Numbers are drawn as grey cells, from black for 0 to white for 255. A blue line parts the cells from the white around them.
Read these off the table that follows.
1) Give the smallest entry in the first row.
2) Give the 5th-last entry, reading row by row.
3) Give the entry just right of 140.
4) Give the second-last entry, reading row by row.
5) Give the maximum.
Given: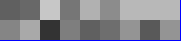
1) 96
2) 96
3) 184
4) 89
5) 199

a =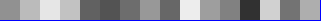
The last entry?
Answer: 174
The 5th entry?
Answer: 97
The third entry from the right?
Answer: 209
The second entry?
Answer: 187
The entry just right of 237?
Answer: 158

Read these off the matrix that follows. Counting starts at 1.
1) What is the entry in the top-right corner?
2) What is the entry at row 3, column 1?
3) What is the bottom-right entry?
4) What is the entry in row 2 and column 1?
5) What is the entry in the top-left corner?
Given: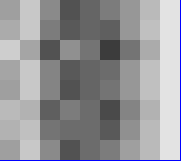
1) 227
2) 206
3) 227
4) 171
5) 159

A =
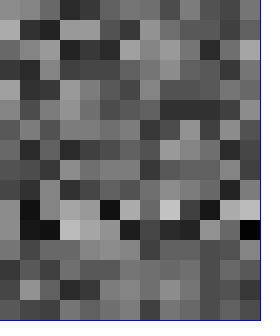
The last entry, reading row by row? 76
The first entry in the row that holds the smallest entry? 140
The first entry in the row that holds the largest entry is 140
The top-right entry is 117
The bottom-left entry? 88
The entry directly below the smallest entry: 132
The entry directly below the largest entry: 42
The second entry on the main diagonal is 49
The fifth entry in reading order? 56
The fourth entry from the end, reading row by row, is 104
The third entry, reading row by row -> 104
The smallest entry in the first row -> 42
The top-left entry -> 140
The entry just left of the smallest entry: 104
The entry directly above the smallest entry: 186
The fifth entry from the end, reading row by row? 117
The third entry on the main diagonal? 153
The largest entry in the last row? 124
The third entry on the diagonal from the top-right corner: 42
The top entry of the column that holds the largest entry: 76
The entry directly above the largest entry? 140
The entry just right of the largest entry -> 64

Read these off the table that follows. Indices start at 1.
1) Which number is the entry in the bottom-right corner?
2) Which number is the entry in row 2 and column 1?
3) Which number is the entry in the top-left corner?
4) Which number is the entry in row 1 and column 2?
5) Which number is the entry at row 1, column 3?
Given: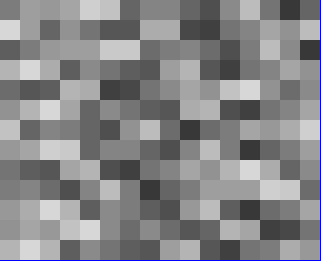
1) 152
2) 215
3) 124
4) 158
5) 152

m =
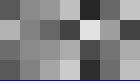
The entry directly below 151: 103
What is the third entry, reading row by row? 151
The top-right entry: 197
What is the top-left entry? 89
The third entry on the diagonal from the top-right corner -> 75
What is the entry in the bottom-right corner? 191
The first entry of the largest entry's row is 178
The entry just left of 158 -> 225
